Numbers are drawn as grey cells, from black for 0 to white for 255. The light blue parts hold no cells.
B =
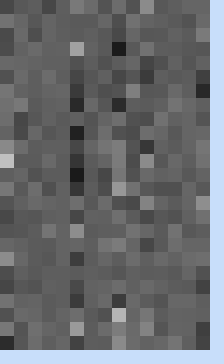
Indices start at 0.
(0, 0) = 72
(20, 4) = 94
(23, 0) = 120
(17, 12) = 109
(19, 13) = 101
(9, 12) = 88
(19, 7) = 92
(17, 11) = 89
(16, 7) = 94
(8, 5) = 96
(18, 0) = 140
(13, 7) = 77
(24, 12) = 116
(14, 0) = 84
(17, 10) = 71
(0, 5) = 121
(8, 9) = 81
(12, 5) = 26
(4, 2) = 99
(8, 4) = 90
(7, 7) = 86
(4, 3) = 96
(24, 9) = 107
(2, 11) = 88
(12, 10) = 105
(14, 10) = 131
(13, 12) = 80
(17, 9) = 101
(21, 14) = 94
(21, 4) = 94
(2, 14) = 122
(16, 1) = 86
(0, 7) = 83
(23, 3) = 101
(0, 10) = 139
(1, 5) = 90
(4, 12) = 97
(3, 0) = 76

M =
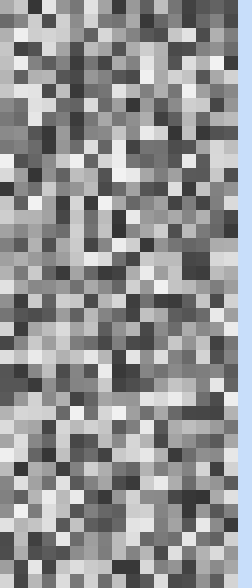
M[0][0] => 171
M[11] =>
[240, 81, 102, 139, 200, 239, 100, 212, 236, 117, 100, 116, 85, 233, 91, 216, 212]
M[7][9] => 54
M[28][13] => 205
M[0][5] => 119
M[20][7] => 138
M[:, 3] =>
[229, 78, 212, 220, 93, 181, 75, 217, 109, 56, 57, 139, 143, 203, 161, 162, 123, 80, 134, 99, 140, 98, 89, 189, 158, 207, 190, 143, 138, 207, 69, 103, 54, 157, 113, 235, 221, 223, 106, 91, 69, 113]
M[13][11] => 74
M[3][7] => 163
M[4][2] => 130
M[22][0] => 117
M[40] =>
[158, 74, 230, 69, 197, 221, 202, 195, 56, 56, 216, 128, 148, 66, 172, 139, 167]
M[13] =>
[57, 139, 111, 203, 133, 149, 186, 74, 106, 162, 85, 74, 222, 59, 194, 129, 146]
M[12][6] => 176
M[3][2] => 82
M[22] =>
[117, 85, 77, 89, 156, 97, 184, 132, 105, 67, 193, 169, 94, 85, 107, 233, 158]
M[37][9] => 227
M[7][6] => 219
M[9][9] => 138
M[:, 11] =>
[190, 103, 77, 178, 176, 170, 175, 91, 64, 210, 114, 116, 126, 74, 160, 145, 205, 147, 187, 158, 240, 64, 169, 139, 125, 221, 115, 157, 216, 168, 88, 72, 177, 127, 234, 138, 132, 126, 122, 74, 128, 221]
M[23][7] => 93
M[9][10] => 234
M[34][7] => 165
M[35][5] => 234
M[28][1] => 152
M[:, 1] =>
[199, 133, 239, 67, 237, 97, 230, 115, 107, 143, 129, 81, 158, 139, 96, 180, 136, 89, 175, 122, 166, 61, 85, 60, 134, 191, 58, 86, 152, 214, 174, 221, 215, 54, 223, 97, 242, 181, 188, 172, 74, 69]
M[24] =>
[71, 134, 201, 158, 202, 125, 109, 72, 127, 74, 68, 125, 199, 148, 193, 65, 118]
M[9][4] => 154
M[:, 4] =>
[149, 208, 205, 163, 130, 86, 190, 106, 125, 154, 150, 200, 98, 133, 60, 71, 109, 169, 158, 58, 153, 206, 156, 219, 202, 177, 76, 92, 177, 105, 214, 207, 192, 63, 225, 186, 191, 88, 231, 81, 197, 220]
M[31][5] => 71
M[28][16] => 238
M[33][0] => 187
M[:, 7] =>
[163, 122, 215, 163, 69, 130, 117, 106, 168, 137, 101, 212, 83, 74, 241, 188, 194, 134, 218, 58, 138, 181, 132, 93, 72, 182, 235, 202, 164, 214, 197, 188, 66, 174, 165, 57, 103, 80, 127, 125, 195, 109]
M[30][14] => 178

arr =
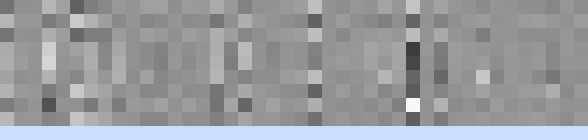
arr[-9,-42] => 115
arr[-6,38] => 151
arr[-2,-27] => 115
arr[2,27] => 155
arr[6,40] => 139
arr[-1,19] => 150
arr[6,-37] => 201
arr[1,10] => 134
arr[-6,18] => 147
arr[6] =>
[178, 153, 151, 123, 140, 201, 174, 163, 144, 150, 135, 137, 153, 140, 141, 117, 144, 167, 152, 148, 141, 140, 99, 145, 154, 144, 155, 134, 147, 92, 148, 132, 145, 150, 160, 148, 148, 154, 154, 173, 139, 153]
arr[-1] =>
[183, 149, 150, 133, 138, 195, 176, 166, 148, 147, 135, 135, 150, 141, 142, 128, 142, 163, 149, 150, 143, 137, 113, 146, 151, 144, 146, 136, 148, 94, 147, 123, 147, 148, 152, 148, 150, 153, 155, 149, 141, 153]
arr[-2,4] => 147
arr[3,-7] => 146
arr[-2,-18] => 142
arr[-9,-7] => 148
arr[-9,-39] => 182
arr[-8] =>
[181, 151, 150, 123, 137, 201, 178, 158, 138, 148, 134, 139, 149, 140, 141, 118, 144, 174, 153, 148, 142, 137, 97, 146, 154, 143, 137, 128, 143, 101, 147, 130, 144, 151, 155, 147, 148, 154, 157, 151, 146, 155]
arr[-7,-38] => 157
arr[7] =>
[125, 140, 148, 82, 147, 145, 122, 156, 124, 153, 151, 160, 146, 157, 147, 115, 165, 102, 150, 161, 148, 151, 174, 146, 142, 144, 139, 149, 127, 248, 145, 177, 140, 145, 137, 154, 144, 148, 142, 153, 145, 147]
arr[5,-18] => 142
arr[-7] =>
[116, 145, 144, 173, 157, 104, 125, 126, 155, 145, 158, 152, 144, 158, 151, 174, 158, 135, 143, 150, 153, 157, 189, 148, 137, 150, 152, 155, 151, 187, 148, 169, 149, 145, 125, 148, 148, 142, 142, 142, 150, 141]
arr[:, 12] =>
[142, 149, 144, 149, 151, 143, 153, 146, 150]
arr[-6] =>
[170, 153, 149, 206, 150, 159, 170, 135, 167, 145, 139, 131, 149, 142, 148, 173, 131, 186, 147, 134, 148, 145, 130, 147, 151, 152, 164, 158, 165, 61, 151, 124, 156, 151, 149, 146, 152, 147, 151, 136, 151, 147]
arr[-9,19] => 147
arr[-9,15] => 170

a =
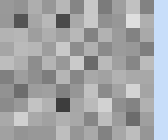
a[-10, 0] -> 153
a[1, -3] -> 151
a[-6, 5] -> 202
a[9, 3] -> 152
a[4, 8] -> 160
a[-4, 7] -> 139
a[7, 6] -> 186
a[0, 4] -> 183
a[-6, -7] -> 152
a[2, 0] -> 179
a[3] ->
[165, 186, 182, 157, 201, 141, 176, 138, 155, 152, 126]
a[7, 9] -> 131
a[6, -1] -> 164
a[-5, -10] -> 158
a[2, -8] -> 174
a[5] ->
[128, 158, 143, 125, 181, 135, 168, 162, 178, 169, 168]
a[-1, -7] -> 190
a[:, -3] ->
[159, 151, 155, 155, 160, 178, 163, 143, 156, 167]
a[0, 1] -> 147
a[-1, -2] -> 189
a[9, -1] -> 150
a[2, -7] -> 160
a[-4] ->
[146, 109, 157, 160, 129, 150, 193, 139, 163, 212, 164]
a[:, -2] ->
[193, 223, 130, 152, 134, 169, 212, 131, 108, 189]
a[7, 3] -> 178
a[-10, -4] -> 123
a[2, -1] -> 169
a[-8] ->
[179, 182, 158, 174, 160, 184, 130, 178, 155, 130, 169]

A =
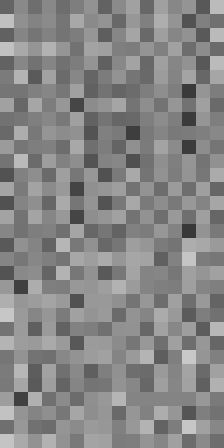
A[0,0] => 100
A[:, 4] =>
[109, 117, 116, 149, 113, 107, 119, 151, 120, 140, 109, 129, 159, 153, 170, 152, 112, 182, 116, 179, 125, 154, 123, 98, 154, 136, 112, 100, 139, 119, 149, 146]
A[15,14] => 159
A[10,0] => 155
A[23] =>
[115, 155, 95, 154, 98, 130, 126, 112, 145, 146, 103, 162, 135, 158, 92, 183]
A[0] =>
[100, 137, 110, 136, 109, 126, 146, 98, 138, 161, 103, 160, 135, 148, 88, 187]
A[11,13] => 149
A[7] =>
[161, 103, 166, 125, 151, 70, 140, 148, 165, 116, 142, 115, 150, 114, 160, 106]
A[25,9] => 154
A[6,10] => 126
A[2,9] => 165
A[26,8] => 145
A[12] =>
[82, 129, 142, 106, 159, 119, 151, 81, 122, 169, 116, 146, 125, 148, 119, 171]
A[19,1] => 137
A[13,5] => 68
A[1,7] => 147
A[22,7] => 154
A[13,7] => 149
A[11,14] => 116
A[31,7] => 161
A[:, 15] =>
[187, 112, 186, 107, 187, 166, 125, 106, 126, 136, 117, 145, 171, 102, 166, 102, 121, 154, 119, 161, 127, 100, 113, 183, 102, 128, 161, 177, 122, 114, 135, 109]
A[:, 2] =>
[110, 131, 117, 149, 114, 90, 128, 166, 127, 120, 126, 107, 142, 163, 143, 164, 126, 132, 135, 141, 173, 156, 134, 95, 154, 115, 93, 90, 176, 132, 113, 146]
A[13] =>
[164, 122, 163, 139, 153, 68, 144, 149, 158, 114, 147, 109, 155, 110, 159, 102]
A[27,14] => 96
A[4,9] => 163
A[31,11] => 134
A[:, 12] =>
[135, 148, 134, 161, 134, 132, 126, 150, 126, 121, 139, 127, 125, 155, 121, 153, 131, 116, 130, 119, 125, 160, 153, 135, 160, 127, 132, 134, 132, 150, 125, 160]
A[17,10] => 150
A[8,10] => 127
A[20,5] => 152

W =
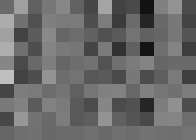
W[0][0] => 106
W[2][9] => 115
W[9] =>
[102, 111, 113, 104, 107, 107, 112, 106, 112, 109, 114, 112, 111, 115]
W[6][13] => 124
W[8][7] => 147
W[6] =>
[69, 125, 122, 108, 116, 96, 117, 128, 129, 103, 128, 118, 113, 124]
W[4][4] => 101
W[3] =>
[174, 112, 78, 132, 121, 118, 69, 122, 49, 96, 19, 110, 131, 61]
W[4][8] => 112
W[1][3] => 127
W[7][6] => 75
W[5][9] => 120
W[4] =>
[134, 74, 105, 126, 101, 109, 114, 83, 112, 123, 132, 102, 106, 106]
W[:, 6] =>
[71, 78, 97, 69, 114, 87, 117, 75, 94, 112]
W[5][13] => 63
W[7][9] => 81
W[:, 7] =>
[164, 124, 81, 122, 83, 90, 128, 134, 147, 106]
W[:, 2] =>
[96, 80, 92, 78, 105, 78, 122, 91, 114, 113]
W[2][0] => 161
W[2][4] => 102
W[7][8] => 75
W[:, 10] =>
[18, 37, 97, 19, 132, 76, 128, 37, 73, 114]
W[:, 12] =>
[147, 120, 120, 131, 106, 122, 113, 144, 133, 111]

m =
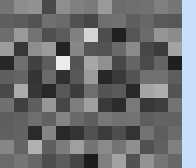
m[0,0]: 116
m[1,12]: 87
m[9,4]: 40
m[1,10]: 103
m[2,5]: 129
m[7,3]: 151
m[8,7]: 119
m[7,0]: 112
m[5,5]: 88
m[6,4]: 87
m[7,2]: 95
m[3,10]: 71
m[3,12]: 163
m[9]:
[96, 99, 42, 133, 40, 51, 81, 60, 78, 51, 115, 94, 107]
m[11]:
[106, 118, 103, 78, 92, 69, 28, 127, 162, 82, 147, 117, 102]
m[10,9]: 143
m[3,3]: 155
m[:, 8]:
[108, 114, 32, 105, 71, 57, 90, 44, 113, 78, 116, 162]
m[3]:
[156, 55, 142, 155, 35, 135, 85, 83, 105, 138, 71, 60, 163]
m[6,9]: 40
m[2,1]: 154
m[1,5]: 81
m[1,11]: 89
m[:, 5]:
[128, 81, 129, 135, 84, 88, 60, 126, 105, 51, 159, 69]
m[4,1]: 111
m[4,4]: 236
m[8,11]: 99
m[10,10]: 81
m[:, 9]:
[111, 95, 85, 138, 101, 84, 40, 121, 115, 51, 143, 82]
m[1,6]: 70
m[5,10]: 113
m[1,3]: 112
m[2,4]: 92
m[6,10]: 165
